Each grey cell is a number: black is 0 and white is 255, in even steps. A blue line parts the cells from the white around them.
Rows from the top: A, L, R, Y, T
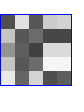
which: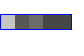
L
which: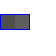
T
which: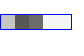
Y
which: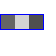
T
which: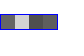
T
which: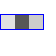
A

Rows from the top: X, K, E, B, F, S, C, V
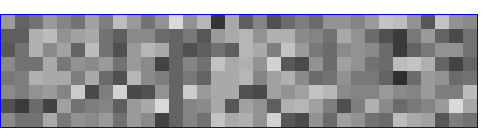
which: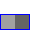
E
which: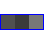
K
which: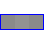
E
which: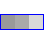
C
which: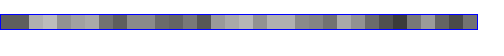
K

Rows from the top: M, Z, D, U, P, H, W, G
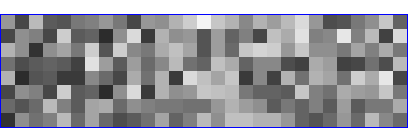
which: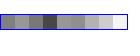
M
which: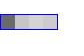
D
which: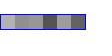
Z

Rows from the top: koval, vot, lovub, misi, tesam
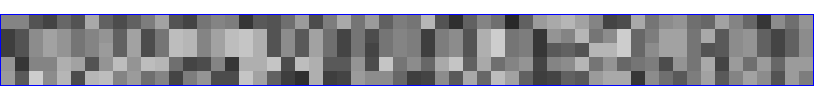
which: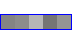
misi
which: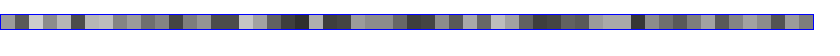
tesam
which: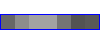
lovub
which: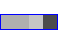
misi
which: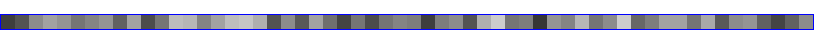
vot
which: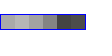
koval
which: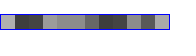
tesam

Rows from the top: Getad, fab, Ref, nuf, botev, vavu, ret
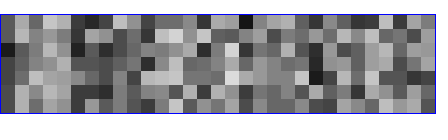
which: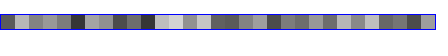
fab
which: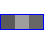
vavu
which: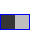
fab
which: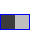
Getad
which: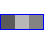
fab

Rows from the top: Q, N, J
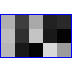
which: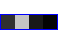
N
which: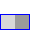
J
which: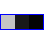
N
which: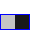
N
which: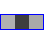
Q

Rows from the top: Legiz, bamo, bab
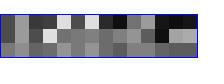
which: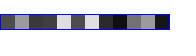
Legiz
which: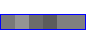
bab
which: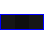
Legiz

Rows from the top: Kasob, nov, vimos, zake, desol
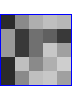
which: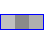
zake
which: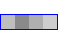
zake
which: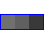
nov
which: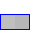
Kasob
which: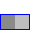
desol
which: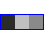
zake

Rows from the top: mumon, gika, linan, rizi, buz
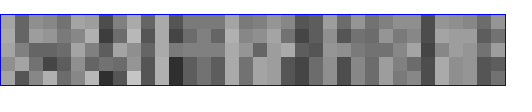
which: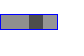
mumon
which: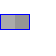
linan
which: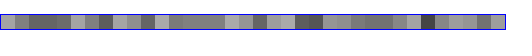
linan
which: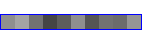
gika
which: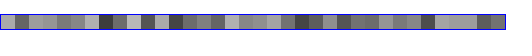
gika
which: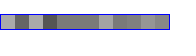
mumon
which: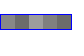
rizi

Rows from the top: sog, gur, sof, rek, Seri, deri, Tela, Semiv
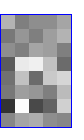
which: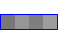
gur
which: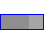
sog
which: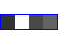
Tela
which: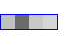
Seri

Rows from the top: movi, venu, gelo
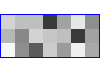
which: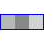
venu
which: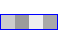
gelo
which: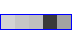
venu
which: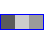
gelo
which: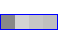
venu
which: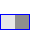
movi
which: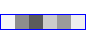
gelo

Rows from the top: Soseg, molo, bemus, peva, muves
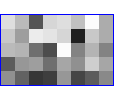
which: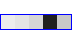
molo
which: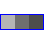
bemus

